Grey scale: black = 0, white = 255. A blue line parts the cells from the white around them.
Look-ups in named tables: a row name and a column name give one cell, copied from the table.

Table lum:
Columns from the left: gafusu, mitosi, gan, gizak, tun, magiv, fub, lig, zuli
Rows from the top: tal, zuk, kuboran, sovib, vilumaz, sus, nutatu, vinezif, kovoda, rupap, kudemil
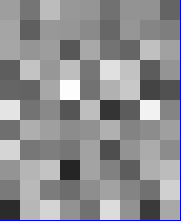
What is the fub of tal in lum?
147
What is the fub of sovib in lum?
194
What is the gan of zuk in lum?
152
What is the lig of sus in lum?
242
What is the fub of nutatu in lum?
131
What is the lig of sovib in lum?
92
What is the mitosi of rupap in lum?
185
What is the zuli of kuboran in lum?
161

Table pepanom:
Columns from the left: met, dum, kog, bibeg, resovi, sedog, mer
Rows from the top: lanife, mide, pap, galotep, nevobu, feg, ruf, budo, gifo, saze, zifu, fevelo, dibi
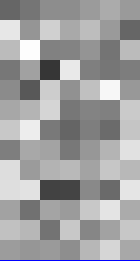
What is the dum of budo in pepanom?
168
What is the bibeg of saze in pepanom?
68
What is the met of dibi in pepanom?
156
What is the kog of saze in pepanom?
66
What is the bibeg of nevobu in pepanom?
145
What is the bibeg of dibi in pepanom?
142
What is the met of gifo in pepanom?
221
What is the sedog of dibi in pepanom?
214
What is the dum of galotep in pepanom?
161
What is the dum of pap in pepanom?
253
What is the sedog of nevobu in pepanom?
247
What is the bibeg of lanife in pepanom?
141
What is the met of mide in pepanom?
231
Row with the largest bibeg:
galotep

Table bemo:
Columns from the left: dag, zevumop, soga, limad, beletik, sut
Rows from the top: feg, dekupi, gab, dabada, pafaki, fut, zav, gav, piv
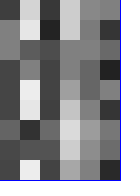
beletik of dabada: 102
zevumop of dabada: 128
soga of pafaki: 67
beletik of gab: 128
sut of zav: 119
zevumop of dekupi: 230
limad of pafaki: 159
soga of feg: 56
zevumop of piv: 237
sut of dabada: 34
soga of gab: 77
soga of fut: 64
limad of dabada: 128
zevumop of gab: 92
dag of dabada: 69
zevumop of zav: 50
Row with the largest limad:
zav

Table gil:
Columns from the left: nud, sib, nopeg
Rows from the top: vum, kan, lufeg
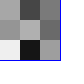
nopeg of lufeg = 158
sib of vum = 70
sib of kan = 176
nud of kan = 149
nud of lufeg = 239
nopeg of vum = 122
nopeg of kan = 106
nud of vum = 167
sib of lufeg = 21

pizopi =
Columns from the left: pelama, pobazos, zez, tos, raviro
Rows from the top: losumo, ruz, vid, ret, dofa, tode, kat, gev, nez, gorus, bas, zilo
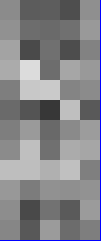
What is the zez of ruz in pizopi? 106
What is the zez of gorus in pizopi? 145
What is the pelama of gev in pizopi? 139
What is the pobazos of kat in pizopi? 154
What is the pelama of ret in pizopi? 171
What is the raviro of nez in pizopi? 127
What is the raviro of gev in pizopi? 166

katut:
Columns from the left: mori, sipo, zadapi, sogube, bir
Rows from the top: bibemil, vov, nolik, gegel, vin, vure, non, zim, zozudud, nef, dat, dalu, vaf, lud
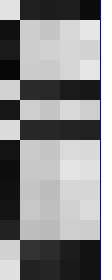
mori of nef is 17
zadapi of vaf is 44
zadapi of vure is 196
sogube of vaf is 29
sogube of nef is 214
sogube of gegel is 213
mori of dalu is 33
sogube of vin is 26
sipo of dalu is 190
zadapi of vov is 197
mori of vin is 210
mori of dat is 20
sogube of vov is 215
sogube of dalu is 206
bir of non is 33
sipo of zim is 202
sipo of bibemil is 32
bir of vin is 23
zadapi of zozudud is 200

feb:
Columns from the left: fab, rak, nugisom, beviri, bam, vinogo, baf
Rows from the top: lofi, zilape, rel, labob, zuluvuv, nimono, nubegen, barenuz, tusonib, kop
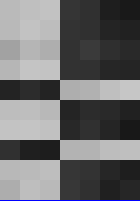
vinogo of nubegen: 37
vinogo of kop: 32
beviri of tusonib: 54
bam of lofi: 48
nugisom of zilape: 189
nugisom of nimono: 184
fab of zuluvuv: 35
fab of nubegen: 195
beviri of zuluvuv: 174
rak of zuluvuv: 44
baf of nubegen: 24
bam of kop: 48
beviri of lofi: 53
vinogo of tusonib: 38
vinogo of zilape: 36
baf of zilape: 33
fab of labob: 182
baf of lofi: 25
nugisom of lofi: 194
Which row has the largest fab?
nubegen

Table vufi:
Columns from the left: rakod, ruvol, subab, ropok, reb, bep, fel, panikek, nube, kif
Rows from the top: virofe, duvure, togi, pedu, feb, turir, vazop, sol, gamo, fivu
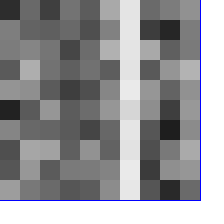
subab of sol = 162
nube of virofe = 124
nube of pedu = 149
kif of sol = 170
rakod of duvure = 126
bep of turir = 150
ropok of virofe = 115
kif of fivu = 106
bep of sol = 98
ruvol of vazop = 104
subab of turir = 150
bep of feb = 134
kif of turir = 152
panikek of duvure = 61
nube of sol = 121
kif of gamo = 150
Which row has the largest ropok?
gamo

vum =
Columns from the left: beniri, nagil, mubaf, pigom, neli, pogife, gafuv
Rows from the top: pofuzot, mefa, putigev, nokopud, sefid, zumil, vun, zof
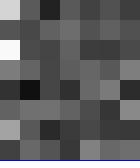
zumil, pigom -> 98
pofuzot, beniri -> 212
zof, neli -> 129
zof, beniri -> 65
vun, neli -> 72
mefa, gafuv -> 81
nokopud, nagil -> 100
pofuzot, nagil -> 90
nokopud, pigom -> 93
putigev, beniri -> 249
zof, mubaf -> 84
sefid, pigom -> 48
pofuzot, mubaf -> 34
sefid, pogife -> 122
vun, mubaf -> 42
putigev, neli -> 61
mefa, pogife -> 96

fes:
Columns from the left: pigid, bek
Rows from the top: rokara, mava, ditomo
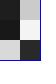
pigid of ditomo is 217
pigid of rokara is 30
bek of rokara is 203
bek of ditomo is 41
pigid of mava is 24
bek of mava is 244
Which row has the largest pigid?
ditomo

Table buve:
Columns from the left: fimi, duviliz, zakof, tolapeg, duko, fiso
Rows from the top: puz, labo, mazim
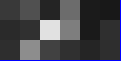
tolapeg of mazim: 48
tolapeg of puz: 108
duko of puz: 27
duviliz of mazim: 141
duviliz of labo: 48
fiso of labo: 47
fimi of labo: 42
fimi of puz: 57
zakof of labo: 225
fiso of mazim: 46
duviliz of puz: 80
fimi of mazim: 46
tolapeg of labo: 126
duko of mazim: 37
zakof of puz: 36
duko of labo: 26
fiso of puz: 24
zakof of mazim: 65
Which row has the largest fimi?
puz

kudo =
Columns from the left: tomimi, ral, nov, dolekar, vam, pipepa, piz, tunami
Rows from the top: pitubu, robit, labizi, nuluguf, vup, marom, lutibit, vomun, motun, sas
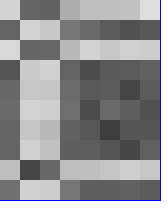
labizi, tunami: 204
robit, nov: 200
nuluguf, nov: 209
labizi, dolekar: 185
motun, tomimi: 189
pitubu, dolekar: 173
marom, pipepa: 106
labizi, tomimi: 216
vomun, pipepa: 84
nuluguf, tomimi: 84
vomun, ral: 208
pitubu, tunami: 222
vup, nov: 197
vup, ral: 198
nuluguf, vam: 77
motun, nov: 104
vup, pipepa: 91
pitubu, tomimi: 211
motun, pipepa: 197
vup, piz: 69

